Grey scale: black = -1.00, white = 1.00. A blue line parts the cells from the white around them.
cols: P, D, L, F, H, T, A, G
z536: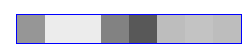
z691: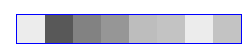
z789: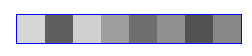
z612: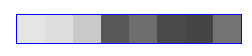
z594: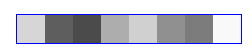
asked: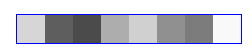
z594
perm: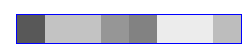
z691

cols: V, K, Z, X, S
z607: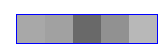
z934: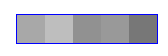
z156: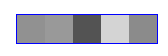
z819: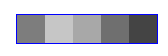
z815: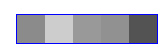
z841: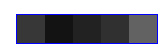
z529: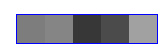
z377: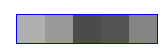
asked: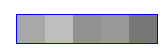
z934
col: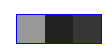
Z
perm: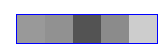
z815
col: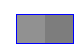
V
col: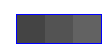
S
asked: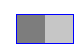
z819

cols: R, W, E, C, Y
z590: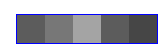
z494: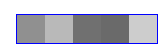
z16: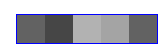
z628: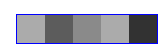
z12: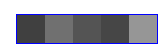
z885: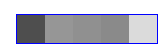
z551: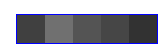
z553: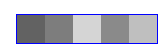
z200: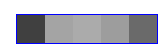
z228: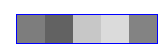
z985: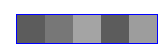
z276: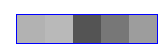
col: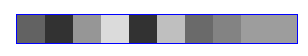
Y
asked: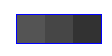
z551
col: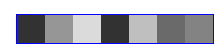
Y

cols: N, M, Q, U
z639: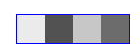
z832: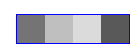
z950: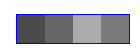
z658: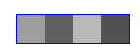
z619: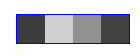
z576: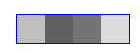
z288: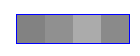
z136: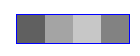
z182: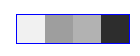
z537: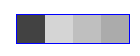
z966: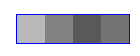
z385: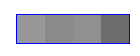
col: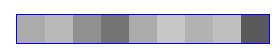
Q
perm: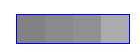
z288
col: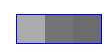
U
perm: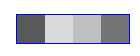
z832
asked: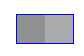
z288
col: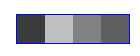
N

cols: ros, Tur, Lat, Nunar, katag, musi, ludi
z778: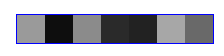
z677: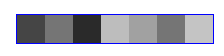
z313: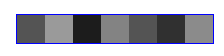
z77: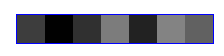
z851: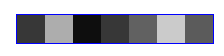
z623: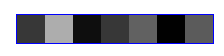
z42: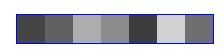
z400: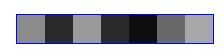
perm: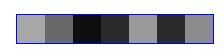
z400
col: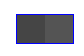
ros
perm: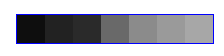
z778
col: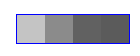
ludi
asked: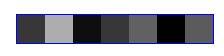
z623
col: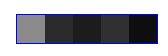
Lat
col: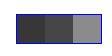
ros

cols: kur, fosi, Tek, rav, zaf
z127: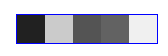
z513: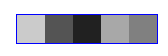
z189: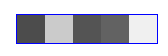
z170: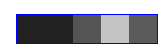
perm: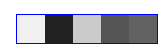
z127
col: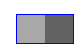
rav
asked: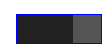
z170
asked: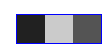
z127
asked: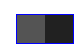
z513

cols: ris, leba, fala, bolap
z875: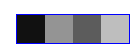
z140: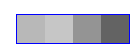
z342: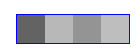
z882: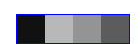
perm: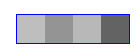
z342
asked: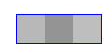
z342
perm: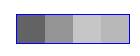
z140
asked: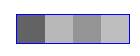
z342
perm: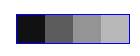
z882
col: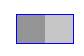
leba
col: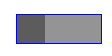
fala

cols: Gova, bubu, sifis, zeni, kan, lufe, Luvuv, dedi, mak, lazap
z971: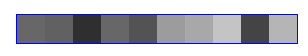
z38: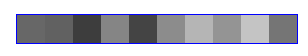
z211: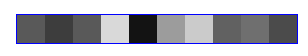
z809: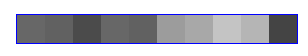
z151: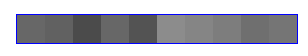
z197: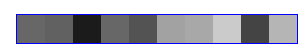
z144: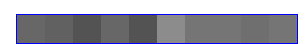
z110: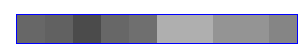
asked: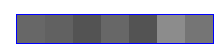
z144
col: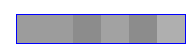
lufe
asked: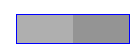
z110
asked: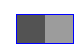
z971
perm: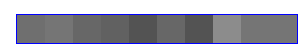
z144
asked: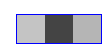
z971
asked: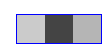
z197

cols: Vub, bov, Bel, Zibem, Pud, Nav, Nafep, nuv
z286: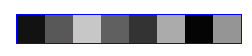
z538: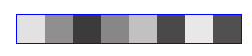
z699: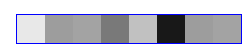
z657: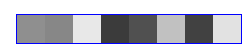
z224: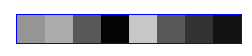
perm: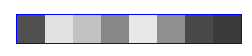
z538
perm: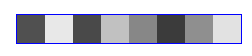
z538
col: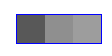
bov
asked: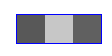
z286
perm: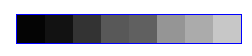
z286

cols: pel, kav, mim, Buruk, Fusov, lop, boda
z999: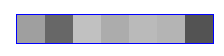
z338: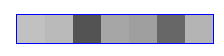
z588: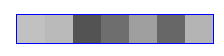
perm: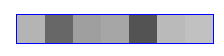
z338
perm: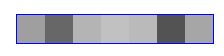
z338

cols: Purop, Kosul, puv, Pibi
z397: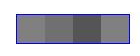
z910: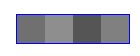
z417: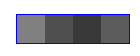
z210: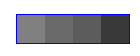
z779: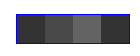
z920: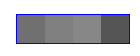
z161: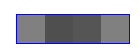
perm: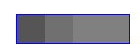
z397
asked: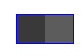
z417
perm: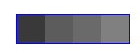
z210
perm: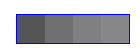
z920
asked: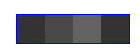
z779
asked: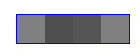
z161
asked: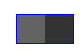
z779

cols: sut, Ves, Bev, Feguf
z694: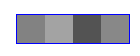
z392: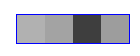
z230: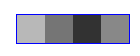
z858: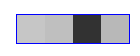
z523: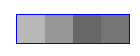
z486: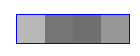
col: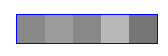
Feguf
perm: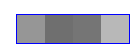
z486
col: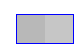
sut
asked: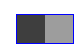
z392
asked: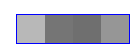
z486
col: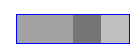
Ves

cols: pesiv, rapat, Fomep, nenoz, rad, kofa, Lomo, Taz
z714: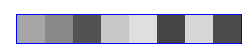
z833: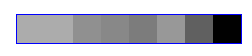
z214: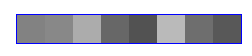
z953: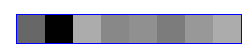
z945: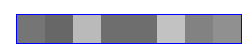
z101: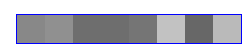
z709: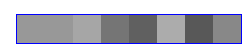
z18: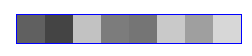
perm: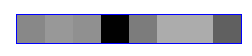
z833
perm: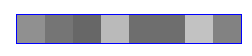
z945

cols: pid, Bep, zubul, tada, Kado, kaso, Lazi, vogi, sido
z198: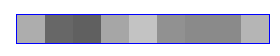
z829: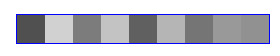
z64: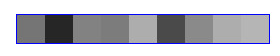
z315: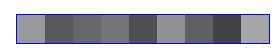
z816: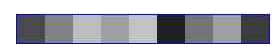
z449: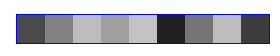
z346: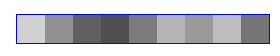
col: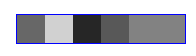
Bep
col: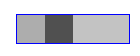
Kado
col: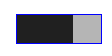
kaso
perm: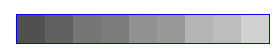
z346
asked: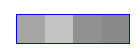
z198
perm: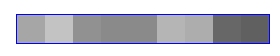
z198

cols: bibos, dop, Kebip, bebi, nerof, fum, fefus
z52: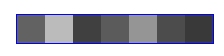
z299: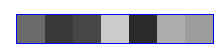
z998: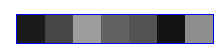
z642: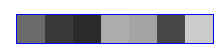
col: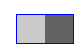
bebi
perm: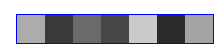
z642
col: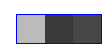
dop
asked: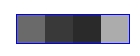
z642
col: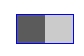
bebi

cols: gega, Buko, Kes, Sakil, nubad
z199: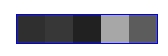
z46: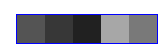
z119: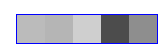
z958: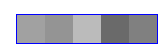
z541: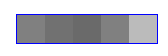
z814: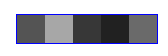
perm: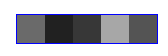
z814
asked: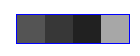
z46
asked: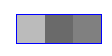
z958

